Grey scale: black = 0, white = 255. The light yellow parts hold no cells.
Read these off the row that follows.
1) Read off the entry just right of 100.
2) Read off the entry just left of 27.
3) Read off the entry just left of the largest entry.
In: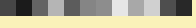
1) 181
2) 70
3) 141

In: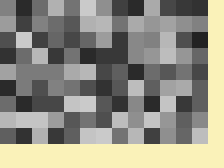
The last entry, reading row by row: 189
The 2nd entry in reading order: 42
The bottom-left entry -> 95
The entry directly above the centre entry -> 56
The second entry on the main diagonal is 64
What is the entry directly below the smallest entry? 102
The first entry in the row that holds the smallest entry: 79
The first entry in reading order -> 129
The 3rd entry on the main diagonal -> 64
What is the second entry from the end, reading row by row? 102
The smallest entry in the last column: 34
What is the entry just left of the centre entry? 183
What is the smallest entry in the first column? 42
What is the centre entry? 71
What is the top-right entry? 50
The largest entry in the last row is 202
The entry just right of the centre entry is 95
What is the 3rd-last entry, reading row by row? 143
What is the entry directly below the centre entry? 50
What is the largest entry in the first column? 183
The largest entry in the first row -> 202

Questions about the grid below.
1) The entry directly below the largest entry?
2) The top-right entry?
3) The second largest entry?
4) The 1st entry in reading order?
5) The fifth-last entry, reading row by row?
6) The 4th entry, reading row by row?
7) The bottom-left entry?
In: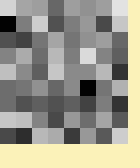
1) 198
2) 226
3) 218
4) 211
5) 171
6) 103
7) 73

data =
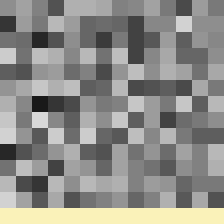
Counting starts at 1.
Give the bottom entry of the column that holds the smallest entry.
88
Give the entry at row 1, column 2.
162
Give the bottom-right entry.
82
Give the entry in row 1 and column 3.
129
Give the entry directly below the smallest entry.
216
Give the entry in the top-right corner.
121
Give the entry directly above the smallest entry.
198
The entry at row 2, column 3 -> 121
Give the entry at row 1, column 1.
142
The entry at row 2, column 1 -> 53
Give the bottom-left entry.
210
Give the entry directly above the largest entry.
25
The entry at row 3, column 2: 108
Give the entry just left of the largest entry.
121
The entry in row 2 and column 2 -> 156
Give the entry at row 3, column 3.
39
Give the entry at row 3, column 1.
114
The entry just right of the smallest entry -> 53

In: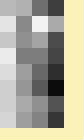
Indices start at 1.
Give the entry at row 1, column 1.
185
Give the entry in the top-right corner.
62
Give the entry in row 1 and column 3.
111
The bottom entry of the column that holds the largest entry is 131
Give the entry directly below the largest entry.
164
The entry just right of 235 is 125
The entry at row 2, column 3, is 243
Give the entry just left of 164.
144
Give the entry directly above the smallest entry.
46

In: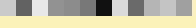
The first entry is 202
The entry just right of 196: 160
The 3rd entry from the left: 232

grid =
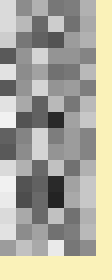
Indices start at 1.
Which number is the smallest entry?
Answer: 35
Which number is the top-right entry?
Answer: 177
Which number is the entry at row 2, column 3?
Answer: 105
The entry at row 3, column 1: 205
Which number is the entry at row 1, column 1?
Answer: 218
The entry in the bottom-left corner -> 156
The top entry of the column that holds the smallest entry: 119
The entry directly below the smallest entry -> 193
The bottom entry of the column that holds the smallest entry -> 234
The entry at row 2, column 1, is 218
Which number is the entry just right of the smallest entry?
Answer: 169
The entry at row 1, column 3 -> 177
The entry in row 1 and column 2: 140
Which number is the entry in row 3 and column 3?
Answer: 97
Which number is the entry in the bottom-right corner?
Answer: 140

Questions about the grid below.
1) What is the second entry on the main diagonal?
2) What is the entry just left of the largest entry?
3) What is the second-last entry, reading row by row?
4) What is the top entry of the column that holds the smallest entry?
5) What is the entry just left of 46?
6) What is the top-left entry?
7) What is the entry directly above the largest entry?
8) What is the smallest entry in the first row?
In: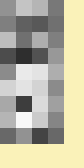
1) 96
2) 181
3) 68
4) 196
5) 76
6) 146
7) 61
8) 120
